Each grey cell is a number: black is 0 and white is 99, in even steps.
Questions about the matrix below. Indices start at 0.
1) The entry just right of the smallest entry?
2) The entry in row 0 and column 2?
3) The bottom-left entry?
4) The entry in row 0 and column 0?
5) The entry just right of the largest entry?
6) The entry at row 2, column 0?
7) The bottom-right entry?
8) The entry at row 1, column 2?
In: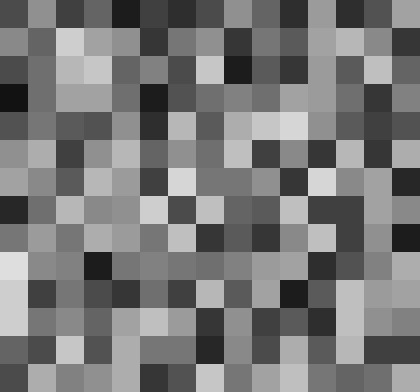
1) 43
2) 25
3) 29
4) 29
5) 53
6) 29
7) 67
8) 80

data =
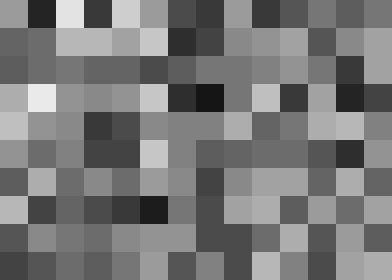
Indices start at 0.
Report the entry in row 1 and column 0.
39
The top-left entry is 60
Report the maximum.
91
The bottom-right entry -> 67
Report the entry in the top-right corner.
46
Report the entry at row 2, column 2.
46
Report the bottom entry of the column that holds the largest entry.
33
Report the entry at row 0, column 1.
14
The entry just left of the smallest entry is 18
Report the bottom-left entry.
26
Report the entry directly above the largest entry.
42
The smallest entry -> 8
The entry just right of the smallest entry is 46
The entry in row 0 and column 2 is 88
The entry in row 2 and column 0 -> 36
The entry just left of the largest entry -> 67

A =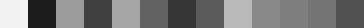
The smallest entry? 11
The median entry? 45

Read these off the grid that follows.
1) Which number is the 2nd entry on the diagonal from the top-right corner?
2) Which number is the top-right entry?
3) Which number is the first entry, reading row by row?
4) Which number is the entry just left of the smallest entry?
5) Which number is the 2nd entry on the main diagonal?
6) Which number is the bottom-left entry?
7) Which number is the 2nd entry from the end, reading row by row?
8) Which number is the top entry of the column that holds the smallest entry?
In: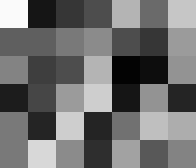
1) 21
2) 77
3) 97
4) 70
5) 37
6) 47
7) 34
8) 70

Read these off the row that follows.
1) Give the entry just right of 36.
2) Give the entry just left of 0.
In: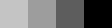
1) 0
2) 36

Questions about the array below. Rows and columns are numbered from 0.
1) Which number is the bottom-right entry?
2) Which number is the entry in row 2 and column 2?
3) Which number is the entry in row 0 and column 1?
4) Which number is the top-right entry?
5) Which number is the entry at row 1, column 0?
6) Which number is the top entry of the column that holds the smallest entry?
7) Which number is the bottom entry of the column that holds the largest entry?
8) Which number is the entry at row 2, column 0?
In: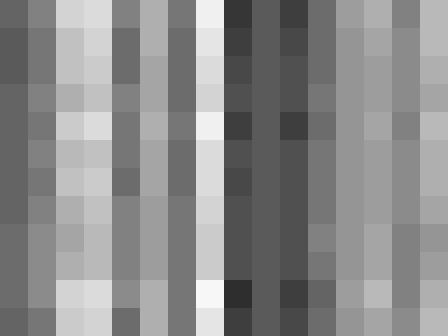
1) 72
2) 75
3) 50
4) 72
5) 35
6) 21
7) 89
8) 35
